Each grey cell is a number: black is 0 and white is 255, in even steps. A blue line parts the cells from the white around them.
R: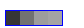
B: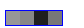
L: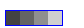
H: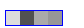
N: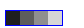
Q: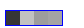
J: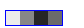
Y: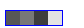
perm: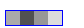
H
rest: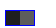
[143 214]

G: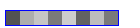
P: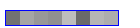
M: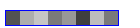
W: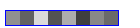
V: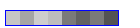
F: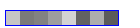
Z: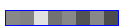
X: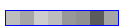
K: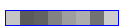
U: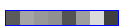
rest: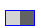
[173  91]
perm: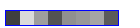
U
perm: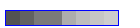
G
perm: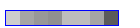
X
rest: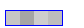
[122  98 122  83]
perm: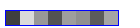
U

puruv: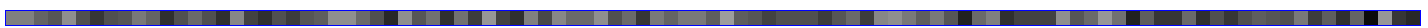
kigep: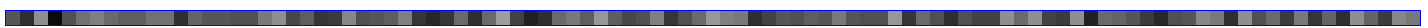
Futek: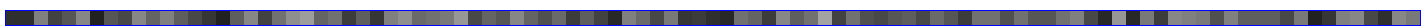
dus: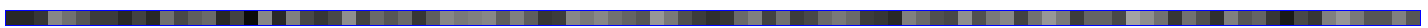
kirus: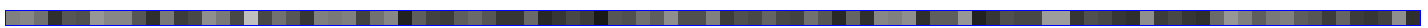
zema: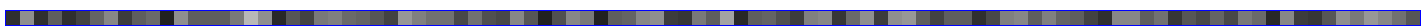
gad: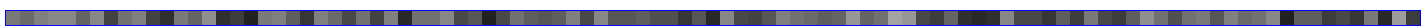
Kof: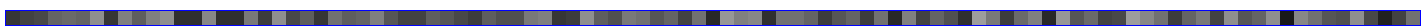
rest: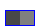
[135  94 128 100  94  66  47 135 135  94 113  54  86  72 100  72 121 106
  40 135  60  54  86 143 121 151 135 113  86]
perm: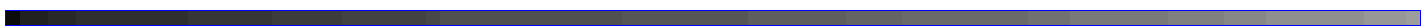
puruv
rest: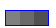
[ 72 143  80 121 135  66 113 151 121  60 100 100  72 163 143 113  54 113
  80  47 128  86 100  54  25  72  54 128 151 121  86  86 128  86]
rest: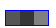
[121 128  66 113 135  33  94  66  60  94 106  86  54  54 106  40  54  72
  60  25  86  80 113  94 143  80  80 128  60  80  72 100  72  66 113  86
  40 100  47 135 128 143  47  94  94 151  33  54  80  72  72 157 157  54
  80  72  54  47 143  60  72  54  47 106 151 128  94 121 128  94  86  60
 100  60  54  66 143  47]
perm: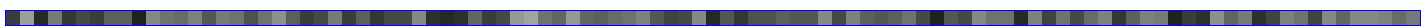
gad

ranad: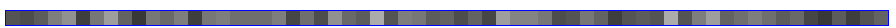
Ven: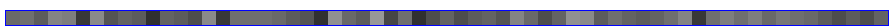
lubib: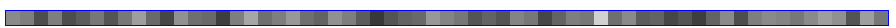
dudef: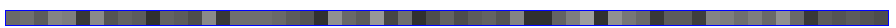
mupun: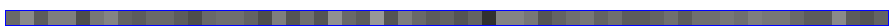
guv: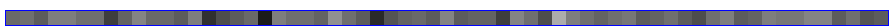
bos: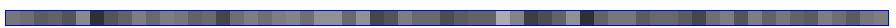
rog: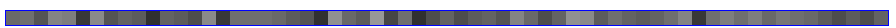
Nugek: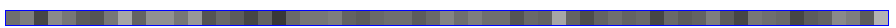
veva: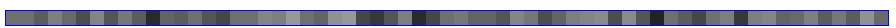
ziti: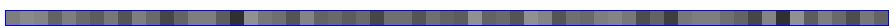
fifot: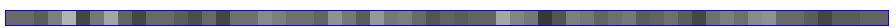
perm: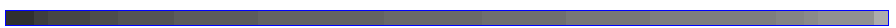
bos
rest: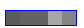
[119  56  84 126 119  99 111 119  92  99 111  92  70 111 126 111 138 145
 105 105  92  70  92  92  99  99]
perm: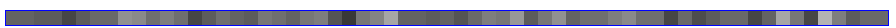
fifot
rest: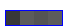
[84 77]
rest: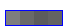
[ 84  99  48 132 132 119  84  99 111 119  99 111  92  92  99 111  92 111
 111 119 111 126 119 119 105  92  92 138  92  84  99]
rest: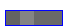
[ 92 126  48  77  92 105  27 126 111 111  99 145 111  92  42  84  99 105
  92 132  92  99  99  62 132 111  77 172 126 111  99 111 119  92  99 111
  92  77 111 126  92  99 126 119 119 132 132  92 111  84  92]

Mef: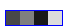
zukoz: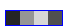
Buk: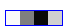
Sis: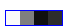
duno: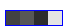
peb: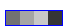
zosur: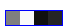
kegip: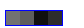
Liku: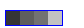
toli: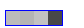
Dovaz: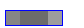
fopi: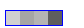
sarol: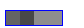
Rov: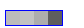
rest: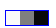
[208]
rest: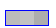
[94]
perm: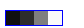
Sis
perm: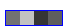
Liku
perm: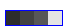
duno
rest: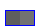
[194]
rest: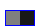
[220]

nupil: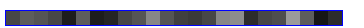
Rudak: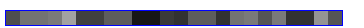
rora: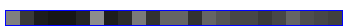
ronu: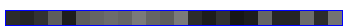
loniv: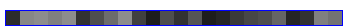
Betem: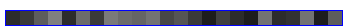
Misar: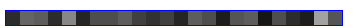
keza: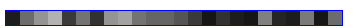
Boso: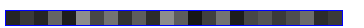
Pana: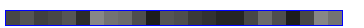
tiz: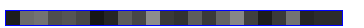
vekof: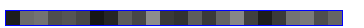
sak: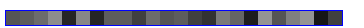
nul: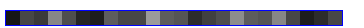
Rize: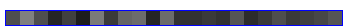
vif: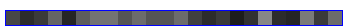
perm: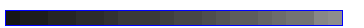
tiz
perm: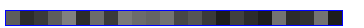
Betem
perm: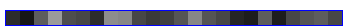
nupil

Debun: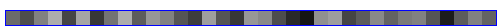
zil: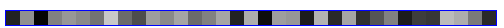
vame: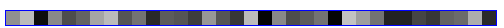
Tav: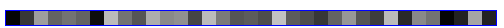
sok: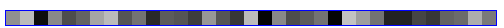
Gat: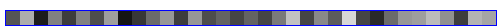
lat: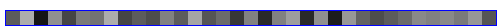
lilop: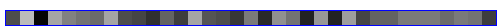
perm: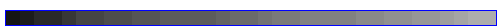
lat
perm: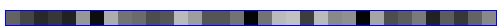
sok
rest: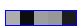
[179  41 165  48  85 129  28  61  55 187 173 122  41]

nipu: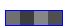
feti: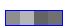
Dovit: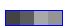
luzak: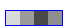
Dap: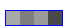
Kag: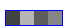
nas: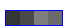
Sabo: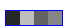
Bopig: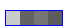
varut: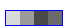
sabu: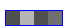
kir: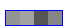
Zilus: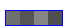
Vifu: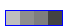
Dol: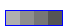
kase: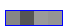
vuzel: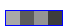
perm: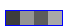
vuzel
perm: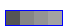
kir

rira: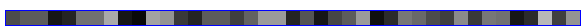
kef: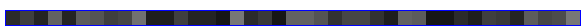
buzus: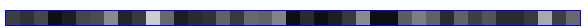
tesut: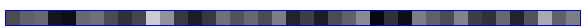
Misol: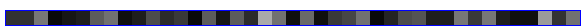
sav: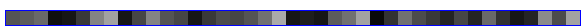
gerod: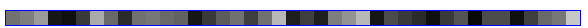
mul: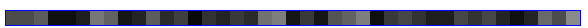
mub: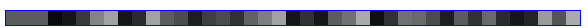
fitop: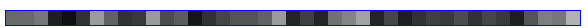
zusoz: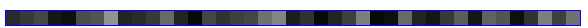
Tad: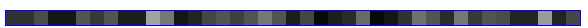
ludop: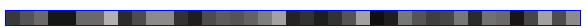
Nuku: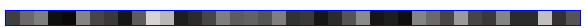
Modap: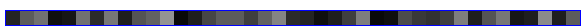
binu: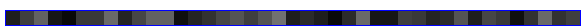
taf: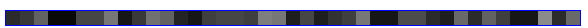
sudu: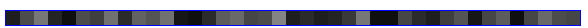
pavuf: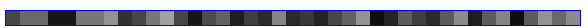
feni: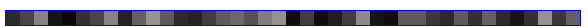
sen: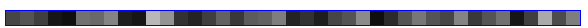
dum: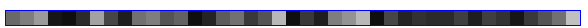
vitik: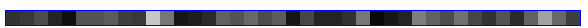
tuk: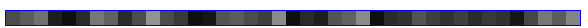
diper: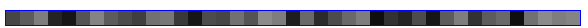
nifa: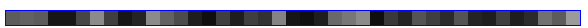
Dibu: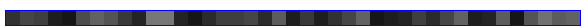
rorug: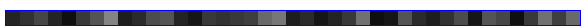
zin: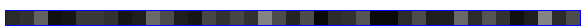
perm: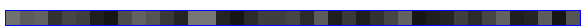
Dibu
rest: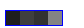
[ 22  15  30 105 119 139  15  57  36  84  63  43  84  36  30  63  30  43
 113  92 155]
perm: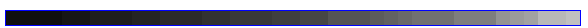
dum
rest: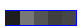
[119  43 113 105  22  70 162  76 139]
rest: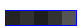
[162  15  30 119  84  63  70 119  43 113 105  22  70 162  76 139]
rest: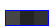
[ 43  43  63  30  63  50  22  57  84 113 192]

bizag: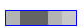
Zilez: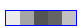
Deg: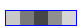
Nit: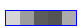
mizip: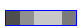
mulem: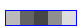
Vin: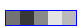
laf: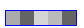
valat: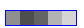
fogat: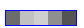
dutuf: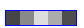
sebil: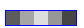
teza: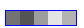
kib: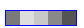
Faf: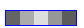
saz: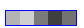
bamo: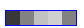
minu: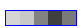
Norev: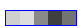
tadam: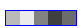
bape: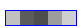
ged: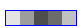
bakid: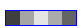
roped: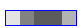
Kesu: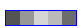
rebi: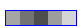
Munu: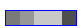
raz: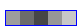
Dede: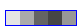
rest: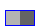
[100 179 200]
